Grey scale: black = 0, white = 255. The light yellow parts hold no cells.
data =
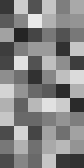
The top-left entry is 55
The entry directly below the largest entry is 69
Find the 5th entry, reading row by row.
126
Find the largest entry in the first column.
212
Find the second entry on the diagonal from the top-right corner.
142
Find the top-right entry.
169
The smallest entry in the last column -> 42
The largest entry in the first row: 204
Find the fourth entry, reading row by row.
198
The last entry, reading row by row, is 49
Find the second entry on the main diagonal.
134
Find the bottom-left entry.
75
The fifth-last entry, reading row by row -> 134
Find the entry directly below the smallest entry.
126
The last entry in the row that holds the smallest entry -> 120
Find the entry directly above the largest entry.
82
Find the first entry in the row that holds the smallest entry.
162

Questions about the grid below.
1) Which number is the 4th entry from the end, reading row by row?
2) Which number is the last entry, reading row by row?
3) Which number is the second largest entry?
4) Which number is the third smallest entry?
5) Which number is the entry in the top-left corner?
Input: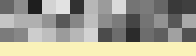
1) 109
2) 82
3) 218
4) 49
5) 102

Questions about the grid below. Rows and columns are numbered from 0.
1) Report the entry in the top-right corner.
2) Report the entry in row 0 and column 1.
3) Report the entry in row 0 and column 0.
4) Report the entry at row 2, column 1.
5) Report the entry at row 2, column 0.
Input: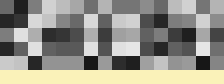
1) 180
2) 31
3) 105
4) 224
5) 125

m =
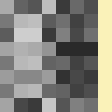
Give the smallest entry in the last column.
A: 42
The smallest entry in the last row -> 58
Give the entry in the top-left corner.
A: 170
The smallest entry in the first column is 92
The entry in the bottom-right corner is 112
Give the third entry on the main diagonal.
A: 206
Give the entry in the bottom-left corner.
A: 164
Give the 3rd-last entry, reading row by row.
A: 85
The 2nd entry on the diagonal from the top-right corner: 65
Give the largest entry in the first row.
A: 190
